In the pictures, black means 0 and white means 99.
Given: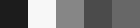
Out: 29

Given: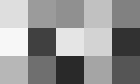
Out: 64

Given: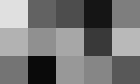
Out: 52

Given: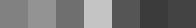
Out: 23

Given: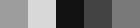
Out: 26

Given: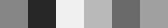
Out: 41

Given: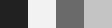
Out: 41
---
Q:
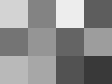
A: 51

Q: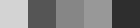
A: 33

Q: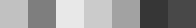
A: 49

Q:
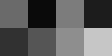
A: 4

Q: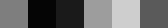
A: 2

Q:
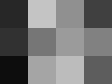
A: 76

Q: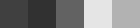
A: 19

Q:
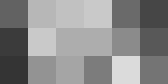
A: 71

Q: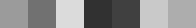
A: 44

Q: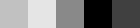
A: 89
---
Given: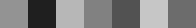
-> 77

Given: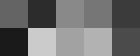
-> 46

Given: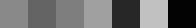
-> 75

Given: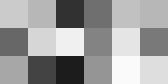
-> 75

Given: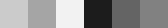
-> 39

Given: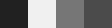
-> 46

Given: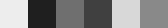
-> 84

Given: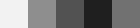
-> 12

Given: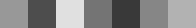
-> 52

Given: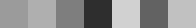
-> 38
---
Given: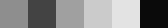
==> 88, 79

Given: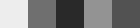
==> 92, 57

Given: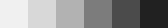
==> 93, 84

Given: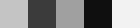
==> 94, 76

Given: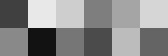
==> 90, 83

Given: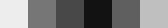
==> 92, 74

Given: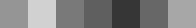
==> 81, 65

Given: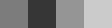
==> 79, 58

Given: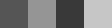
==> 77, 58
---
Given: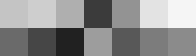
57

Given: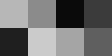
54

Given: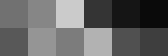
20

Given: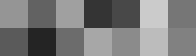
28

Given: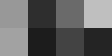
18

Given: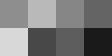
72
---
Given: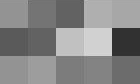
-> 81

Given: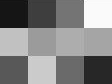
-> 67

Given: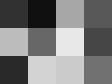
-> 90

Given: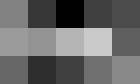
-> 78

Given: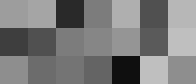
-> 35

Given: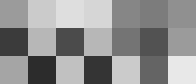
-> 32

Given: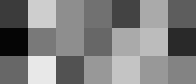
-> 73

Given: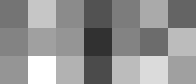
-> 42
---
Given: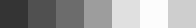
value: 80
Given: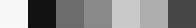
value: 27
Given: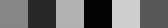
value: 34
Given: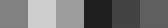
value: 37
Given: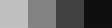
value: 6
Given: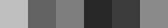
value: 53
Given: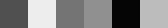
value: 73
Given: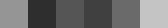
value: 76
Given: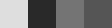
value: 33
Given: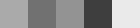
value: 91
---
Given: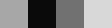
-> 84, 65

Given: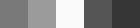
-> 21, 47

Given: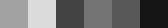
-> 8, 63

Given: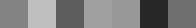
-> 43, 51

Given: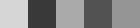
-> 58, 83

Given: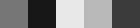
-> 23, 46

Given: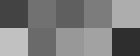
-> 67, 75

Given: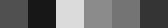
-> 20, 31

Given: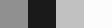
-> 98, 56

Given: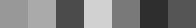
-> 33, 59
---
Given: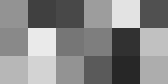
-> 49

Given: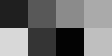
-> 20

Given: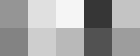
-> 72

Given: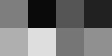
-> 86

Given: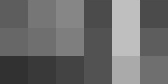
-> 32

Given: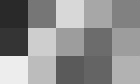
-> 61

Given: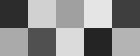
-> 85
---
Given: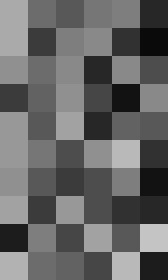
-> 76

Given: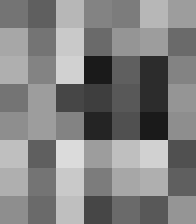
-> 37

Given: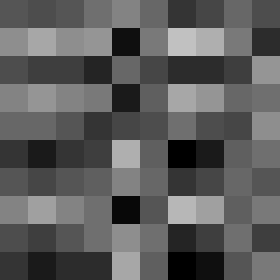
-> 24

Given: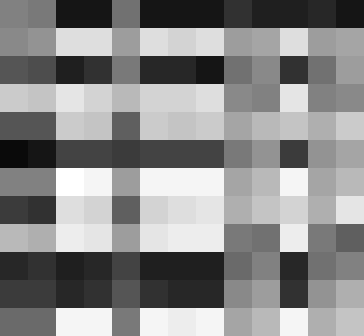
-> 68

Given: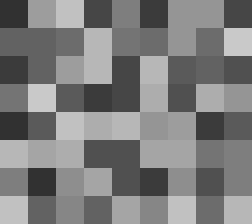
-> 49

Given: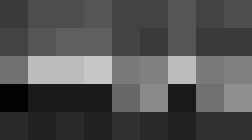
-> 56
